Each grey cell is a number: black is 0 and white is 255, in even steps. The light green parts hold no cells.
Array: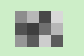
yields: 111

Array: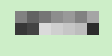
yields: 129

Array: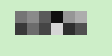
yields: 150

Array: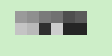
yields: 78

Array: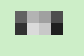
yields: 160

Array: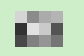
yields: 202
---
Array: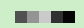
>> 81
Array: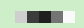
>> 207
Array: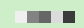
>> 239
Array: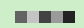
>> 99
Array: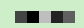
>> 68
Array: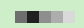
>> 110
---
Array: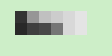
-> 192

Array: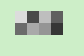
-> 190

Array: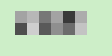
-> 119

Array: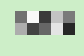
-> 58

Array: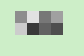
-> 119

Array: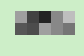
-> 35

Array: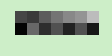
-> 92

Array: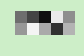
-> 16

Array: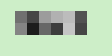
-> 156
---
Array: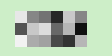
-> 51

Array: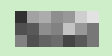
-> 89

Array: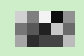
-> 68

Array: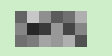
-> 175

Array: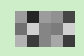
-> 167

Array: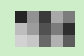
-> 177

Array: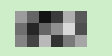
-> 122
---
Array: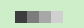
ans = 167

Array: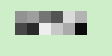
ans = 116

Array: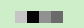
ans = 145

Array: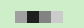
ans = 130

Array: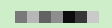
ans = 98

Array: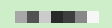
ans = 203

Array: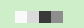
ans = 57

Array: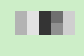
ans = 52

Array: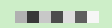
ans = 200
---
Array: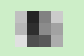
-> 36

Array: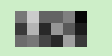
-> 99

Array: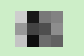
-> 24

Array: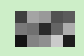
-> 153

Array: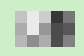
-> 205

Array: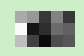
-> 55
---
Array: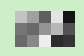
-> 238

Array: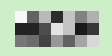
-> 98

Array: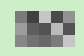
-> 104

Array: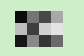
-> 137

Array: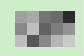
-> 136

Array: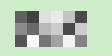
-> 161

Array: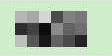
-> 99
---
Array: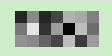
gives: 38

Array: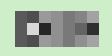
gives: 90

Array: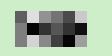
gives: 95

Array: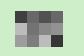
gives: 63

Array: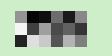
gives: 148

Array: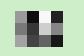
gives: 154

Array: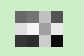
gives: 104

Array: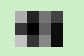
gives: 174

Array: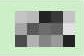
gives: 195
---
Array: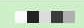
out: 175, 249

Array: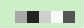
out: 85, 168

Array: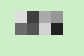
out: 150, 108

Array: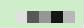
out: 183, 224

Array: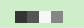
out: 134, 52

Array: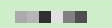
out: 78, 171

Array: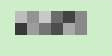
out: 137, 56

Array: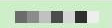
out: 238, 108

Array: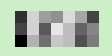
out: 68, 3
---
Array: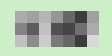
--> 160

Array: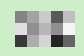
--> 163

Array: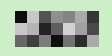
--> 199

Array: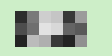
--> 121

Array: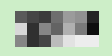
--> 69

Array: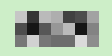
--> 53

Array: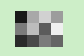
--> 168

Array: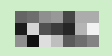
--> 110
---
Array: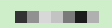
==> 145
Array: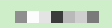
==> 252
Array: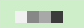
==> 135
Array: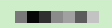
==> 7
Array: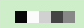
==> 251
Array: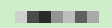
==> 75
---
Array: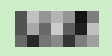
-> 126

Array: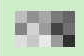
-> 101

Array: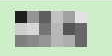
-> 226

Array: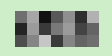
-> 177

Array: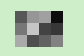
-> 13

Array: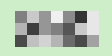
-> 231

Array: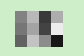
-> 173
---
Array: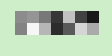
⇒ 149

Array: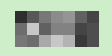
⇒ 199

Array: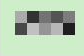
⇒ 51

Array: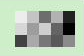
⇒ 157

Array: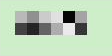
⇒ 144

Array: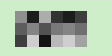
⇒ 132

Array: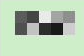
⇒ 69
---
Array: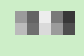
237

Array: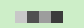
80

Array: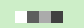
94

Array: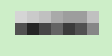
157

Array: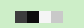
13

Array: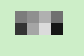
143

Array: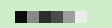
75

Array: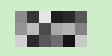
31

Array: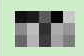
91
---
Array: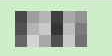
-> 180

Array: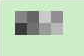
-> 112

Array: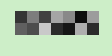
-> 77

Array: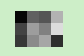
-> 157

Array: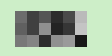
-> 64

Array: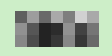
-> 86

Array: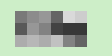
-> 151
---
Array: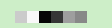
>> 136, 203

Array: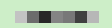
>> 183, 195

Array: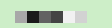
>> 210, 168

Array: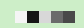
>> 73, 245

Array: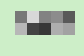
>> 89, 183

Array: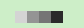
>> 42, 212

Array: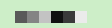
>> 235, 89

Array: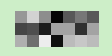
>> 88, 175

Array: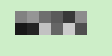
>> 140, 24

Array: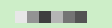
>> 83, 231
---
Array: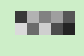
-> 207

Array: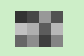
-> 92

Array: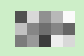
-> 111

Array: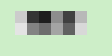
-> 109

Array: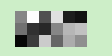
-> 39

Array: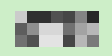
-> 215

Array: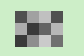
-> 100

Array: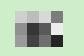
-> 89

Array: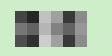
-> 181

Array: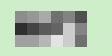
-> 90
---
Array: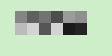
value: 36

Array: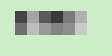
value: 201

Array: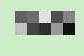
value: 17

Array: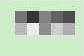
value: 174

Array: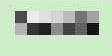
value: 22

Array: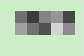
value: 140
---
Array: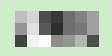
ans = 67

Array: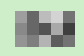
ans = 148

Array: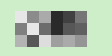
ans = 179

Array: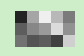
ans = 114

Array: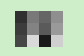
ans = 70

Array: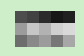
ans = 109
